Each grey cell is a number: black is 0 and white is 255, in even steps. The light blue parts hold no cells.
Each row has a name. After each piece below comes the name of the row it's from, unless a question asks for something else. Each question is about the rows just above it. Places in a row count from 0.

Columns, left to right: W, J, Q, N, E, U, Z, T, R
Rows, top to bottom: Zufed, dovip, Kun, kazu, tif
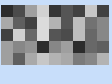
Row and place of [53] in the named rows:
Zufed, 4
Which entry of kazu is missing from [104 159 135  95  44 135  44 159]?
[147]

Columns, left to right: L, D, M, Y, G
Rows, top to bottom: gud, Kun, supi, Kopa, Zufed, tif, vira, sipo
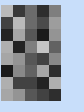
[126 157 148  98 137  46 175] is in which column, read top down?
G
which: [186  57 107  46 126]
gud
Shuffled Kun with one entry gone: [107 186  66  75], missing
[157]
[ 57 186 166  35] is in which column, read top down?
D
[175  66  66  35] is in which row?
vira
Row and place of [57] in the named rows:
gud, 1

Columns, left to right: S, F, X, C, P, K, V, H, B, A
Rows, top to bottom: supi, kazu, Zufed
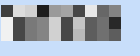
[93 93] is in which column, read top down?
H
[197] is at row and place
kazu, 6

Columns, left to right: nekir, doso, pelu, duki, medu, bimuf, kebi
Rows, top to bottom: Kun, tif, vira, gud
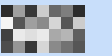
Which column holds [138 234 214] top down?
duki
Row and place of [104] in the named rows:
Kun, 4
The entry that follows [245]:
[86]
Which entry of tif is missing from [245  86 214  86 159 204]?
[138]
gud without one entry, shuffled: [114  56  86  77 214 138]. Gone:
[150]
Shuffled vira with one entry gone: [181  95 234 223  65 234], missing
[169]
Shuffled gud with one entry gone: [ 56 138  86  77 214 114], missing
[150]

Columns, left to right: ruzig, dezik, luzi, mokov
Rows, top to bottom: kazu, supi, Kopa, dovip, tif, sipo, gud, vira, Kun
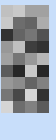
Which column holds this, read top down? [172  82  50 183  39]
mokov
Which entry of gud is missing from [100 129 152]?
[140]

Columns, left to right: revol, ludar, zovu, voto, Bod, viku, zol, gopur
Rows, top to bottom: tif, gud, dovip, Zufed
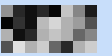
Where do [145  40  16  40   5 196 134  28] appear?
tif
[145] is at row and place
tif, 0
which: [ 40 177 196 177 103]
dovip
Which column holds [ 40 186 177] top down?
voto
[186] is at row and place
gud, 3
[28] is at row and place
tif, 7

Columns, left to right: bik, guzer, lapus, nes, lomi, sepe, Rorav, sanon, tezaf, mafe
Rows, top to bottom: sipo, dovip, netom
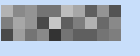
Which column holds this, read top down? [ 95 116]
sepe
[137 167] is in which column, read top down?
guzer
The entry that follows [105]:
[137]
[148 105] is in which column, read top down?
tezaf
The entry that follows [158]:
[116]

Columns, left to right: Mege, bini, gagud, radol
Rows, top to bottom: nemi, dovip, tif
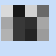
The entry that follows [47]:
[166]
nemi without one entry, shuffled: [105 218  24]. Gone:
[209]
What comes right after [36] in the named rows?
[155]
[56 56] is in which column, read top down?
bini
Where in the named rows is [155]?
tif, 3
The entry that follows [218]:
[24]
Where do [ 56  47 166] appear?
dovip

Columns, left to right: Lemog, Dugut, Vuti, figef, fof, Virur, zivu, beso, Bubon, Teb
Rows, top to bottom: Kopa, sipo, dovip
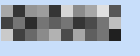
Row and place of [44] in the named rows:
sipo, 2
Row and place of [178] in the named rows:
dovip, 4
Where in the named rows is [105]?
dovip, 2

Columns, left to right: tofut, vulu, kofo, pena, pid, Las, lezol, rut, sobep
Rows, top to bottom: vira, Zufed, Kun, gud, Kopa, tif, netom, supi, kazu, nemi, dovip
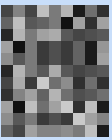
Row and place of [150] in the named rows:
gud, 8
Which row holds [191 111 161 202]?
kazu

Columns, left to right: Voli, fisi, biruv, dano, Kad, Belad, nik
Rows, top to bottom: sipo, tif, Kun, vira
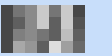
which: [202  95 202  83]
tif
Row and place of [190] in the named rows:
Kun, 5
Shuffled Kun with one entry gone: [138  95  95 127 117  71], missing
[190]
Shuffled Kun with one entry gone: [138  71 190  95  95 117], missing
[127]
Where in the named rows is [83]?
tif, 6

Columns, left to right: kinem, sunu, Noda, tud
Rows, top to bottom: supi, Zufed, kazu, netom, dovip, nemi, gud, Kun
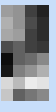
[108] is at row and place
dovip, 2
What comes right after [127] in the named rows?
[147]

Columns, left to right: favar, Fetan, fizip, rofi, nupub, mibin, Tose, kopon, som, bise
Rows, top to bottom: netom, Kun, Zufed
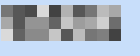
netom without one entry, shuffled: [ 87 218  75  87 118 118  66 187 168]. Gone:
[178]
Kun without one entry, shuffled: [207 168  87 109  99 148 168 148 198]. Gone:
[157]

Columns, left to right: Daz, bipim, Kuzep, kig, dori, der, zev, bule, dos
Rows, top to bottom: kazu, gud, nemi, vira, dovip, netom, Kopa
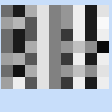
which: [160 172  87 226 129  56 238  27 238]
dovip
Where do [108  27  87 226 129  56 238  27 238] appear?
nemi
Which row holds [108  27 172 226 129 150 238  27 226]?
kazu
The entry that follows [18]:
[172]
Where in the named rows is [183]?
gud, 1
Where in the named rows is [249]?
gud, 8

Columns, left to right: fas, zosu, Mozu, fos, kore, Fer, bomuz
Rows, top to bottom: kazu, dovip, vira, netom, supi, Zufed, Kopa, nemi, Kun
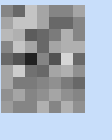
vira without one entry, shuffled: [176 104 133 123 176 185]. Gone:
[92]
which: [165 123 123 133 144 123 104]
Kopa
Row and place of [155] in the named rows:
Kun, 0
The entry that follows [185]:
[176]
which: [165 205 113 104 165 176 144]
Zufed
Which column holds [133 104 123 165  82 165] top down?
kore
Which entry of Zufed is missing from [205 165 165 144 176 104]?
[113]

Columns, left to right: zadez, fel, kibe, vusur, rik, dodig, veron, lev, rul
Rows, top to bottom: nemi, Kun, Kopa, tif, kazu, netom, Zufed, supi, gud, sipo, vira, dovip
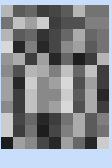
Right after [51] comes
[70]
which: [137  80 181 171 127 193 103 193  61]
netom
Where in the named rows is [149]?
kazu, 0
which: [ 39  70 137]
tif

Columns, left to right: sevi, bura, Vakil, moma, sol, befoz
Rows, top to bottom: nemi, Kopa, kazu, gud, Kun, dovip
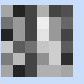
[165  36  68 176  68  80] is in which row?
nemi
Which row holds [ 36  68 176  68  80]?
nemi
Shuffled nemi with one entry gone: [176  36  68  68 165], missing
[80]
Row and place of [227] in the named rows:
kazu, 3

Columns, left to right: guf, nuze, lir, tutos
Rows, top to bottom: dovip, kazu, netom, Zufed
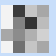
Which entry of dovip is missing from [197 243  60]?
[167]
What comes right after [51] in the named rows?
[188]
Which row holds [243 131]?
kazu
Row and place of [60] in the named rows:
dovip, 1
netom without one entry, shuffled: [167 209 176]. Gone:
[140]
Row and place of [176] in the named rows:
netom, 2

